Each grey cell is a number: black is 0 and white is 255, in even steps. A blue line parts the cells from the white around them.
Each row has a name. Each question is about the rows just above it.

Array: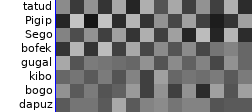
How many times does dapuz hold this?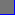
3
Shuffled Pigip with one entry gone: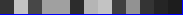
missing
[22]
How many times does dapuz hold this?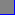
3
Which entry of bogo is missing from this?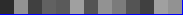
[154]
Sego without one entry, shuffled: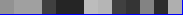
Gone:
[77]
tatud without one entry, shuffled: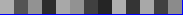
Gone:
[58]
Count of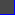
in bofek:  2

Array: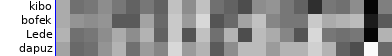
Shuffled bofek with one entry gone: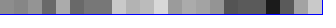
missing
[193]
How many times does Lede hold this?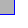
4
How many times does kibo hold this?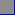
4
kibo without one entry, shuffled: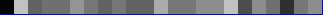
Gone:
[127]
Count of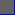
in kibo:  4
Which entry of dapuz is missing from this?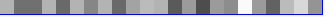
[208]
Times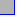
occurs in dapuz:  5

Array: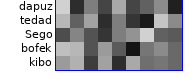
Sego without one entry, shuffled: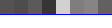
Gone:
[147]
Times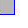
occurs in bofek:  1

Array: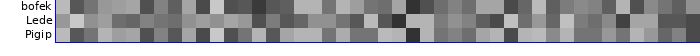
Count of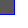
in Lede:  5
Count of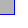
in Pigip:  10
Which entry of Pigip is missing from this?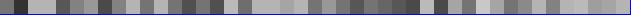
[172]
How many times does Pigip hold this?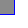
1

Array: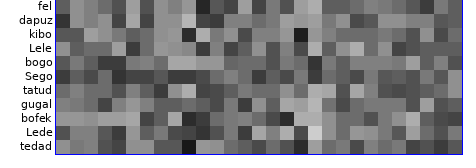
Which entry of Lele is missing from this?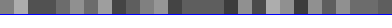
[136]
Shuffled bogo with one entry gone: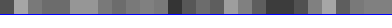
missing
[102]
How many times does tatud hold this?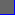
0
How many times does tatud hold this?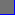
0
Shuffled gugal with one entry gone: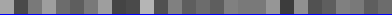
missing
[114]
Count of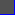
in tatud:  4

